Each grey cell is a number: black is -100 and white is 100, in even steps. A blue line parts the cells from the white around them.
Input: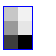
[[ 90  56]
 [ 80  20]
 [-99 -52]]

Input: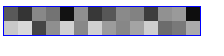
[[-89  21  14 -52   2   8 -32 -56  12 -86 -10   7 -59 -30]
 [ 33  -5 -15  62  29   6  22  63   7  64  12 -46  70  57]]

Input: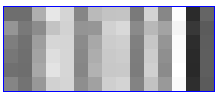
[[-21 -66  98   6  66  -4  54  53  46   5  67  81  37 -14 -14]
 [-29 -56  91  28  44   8  70  64  18  16  65  53  10  -5  17]
 [-27 -65  97  17  55   0  62  60  32   9  67  68  24 -11  -1]
 [-26 -67  98  12  60  -2  60  58  36   7  68  74  28 -13  -7]
 [-26 -68 100   9  63  -3  58  57  40   5  68  78  32 -14 -12]
 [-29 -64  96  20  52   3  66  62  26  11  67  64  19 -10   4]]

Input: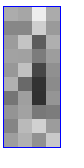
[[ 34  86  30  35]
 [ 21  62   6   6]
 [ 37 -28  54  22]
 [ 23  -3  26  27]
 [ 13 -45  51  19]
 [  9 -61 -18  38]
 [ 17 -62  25  -8]
 [ -3  -6  27  16]
 [ 22  64  46   4]
 [ 58  14  39  24]]

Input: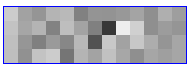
[[ 24  37  12  29  19  15  16   1  45  41  17  27  60]
 [ 17  22  12  63  87 -57   0  28  49   2  41  30  53]
 [ 30  17  36  56  27  57 -36  44   6  21   0  18  50]
 [ 30  25  30  12  31  51  28  41  -8  60  53  14  49]]

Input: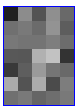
[[-18  12 -35  10 -74]
 [-27  15 -16  -5 -12]
 [-15  -1  -9  -9  -6]
 [-60  52  39 -32 -31]
 [-18  -8  21 -26 -55]
 [ -2 -41  35 -35  34]
 [ -5 -14 -21  -5 -12]]
